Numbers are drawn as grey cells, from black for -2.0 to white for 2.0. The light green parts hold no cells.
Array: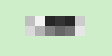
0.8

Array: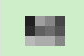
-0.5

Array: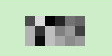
-1.2

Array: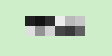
0.3

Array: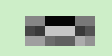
-1.1

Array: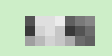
1.3

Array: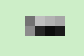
-1.4

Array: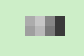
0.9

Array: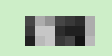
1.1

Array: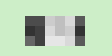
-1.0
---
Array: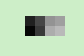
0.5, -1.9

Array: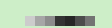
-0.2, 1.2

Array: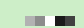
-1.0, 0.8

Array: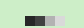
1.4, -1.4

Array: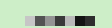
-1.3, 1.1

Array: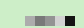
-1.7, 0.7

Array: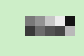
-1.7, -1.1
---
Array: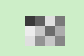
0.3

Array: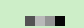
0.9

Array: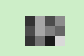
-0.2

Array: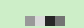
1.4

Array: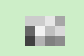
0.8

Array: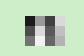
1.8

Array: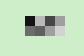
-0.5

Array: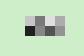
0.1

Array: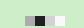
-1.5

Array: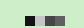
1.1
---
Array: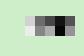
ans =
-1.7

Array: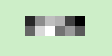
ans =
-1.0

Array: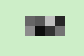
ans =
1.0

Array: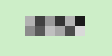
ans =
0.8

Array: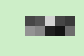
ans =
-0.9

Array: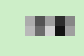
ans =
-1.3

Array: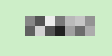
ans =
1.1

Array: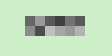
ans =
-0.2
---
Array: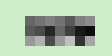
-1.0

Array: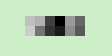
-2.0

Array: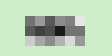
-1.6

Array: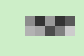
0.4

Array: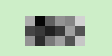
-1.1

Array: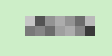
0.3
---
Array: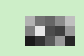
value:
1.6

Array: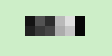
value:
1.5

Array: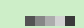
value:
1.3

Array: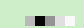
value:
1.9

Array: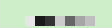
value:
1.6

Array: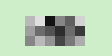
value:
1.5

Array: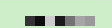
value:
1.2

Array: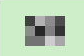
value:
1.2
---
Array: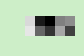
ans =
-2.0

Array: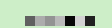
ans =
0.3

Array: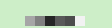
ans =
-1.4

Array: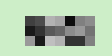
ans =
0.8

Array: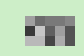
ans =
-0.1

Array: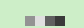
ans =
-0.5
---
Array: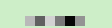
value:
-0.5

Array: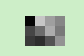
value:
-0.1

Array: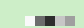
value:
1.9

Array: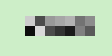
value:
-0.8

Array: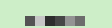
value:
1.1

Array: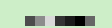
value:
1.4

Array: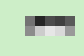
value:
0.2

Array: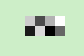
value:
2.0

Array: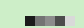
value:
-1.6
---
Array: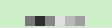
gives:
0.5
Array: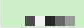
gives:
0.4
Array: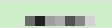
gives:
1.3
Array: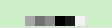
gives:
1.8
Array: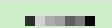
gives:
-1.9
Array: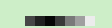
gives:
1.7
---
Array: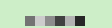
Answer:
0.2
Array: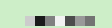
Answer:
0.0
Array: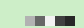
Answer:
1.8
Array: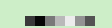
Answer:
-0.1
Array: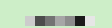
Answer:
-0.2
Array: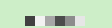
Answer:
0.6
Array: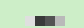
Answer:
-0.7
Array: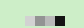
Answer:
0.9
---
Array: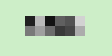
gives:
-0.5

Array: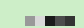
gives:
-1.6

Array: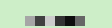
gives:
-1.2

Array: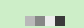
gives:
0.1

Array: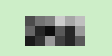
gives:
1.2

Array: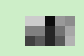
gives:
-1.8

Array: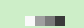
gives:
0.5

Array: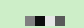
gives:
-1.8
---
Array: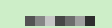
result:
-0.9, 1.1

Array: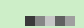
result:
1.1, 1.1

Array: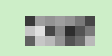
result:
0.1, 1.5

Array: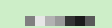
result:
0.4, 1.6

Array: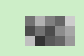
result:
-0.8, 1.2

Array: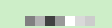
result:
0.4, 2.0

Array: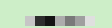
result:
0.7, 1.5

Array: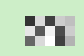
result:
1.8, 2.0
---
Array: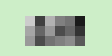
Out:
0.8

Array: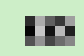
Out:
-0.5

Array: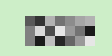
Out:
0.8

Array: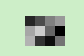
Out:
0.0

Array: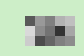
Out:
0.0

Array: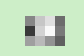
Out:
1.5
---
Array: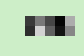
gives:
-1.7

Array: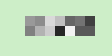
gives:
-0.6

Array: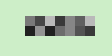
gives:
-0.7

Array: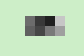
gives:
-0.1

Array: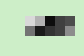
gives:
-1.0

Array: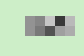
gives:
0.5

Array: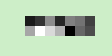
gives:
-0.4
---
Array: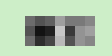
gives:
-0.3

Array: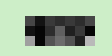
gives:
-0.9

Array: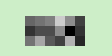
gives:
-0.4

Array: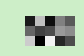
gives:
-1.6

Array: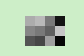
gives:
0.7

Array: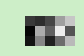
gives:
-1.1

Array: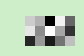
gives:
1.2
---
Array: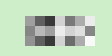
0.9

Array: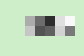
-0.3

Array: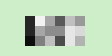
0.6

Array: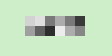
1.5

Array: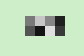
1.1

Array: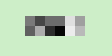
-0.9
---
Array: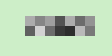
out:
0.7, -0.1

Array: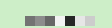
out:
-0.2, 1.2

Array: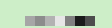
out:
0.6, -0.8

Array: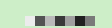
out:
1.7, -0.1

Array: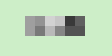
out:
0.5, -0.7

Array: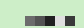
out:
-0.3, -1.1
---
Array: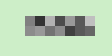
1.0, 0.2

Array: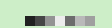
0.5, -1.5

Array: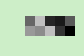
-0.6, 0.4

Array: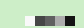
-1.7, 1.9

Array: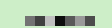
-0.8, -0.2

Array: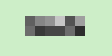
0.5, -0.3
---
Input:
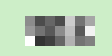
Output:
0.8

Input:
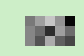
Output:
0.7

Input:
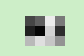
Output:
1.5

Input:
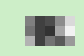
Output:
-0.2

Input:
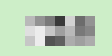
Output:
0.7

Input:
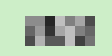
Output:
1.0

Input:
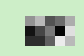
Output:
-0.5

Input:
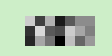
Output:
1.0
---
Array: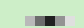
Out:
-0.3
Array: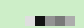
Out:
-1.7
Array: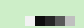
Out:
-1.8
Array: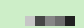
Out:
-0.9
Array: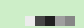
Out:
-0.9
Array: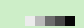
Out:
0.9
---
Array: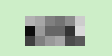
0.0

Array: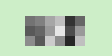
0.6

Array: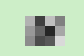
1.0

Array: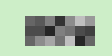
0.0

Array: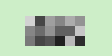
0.5

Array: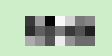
-1.9

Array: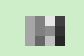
1.6
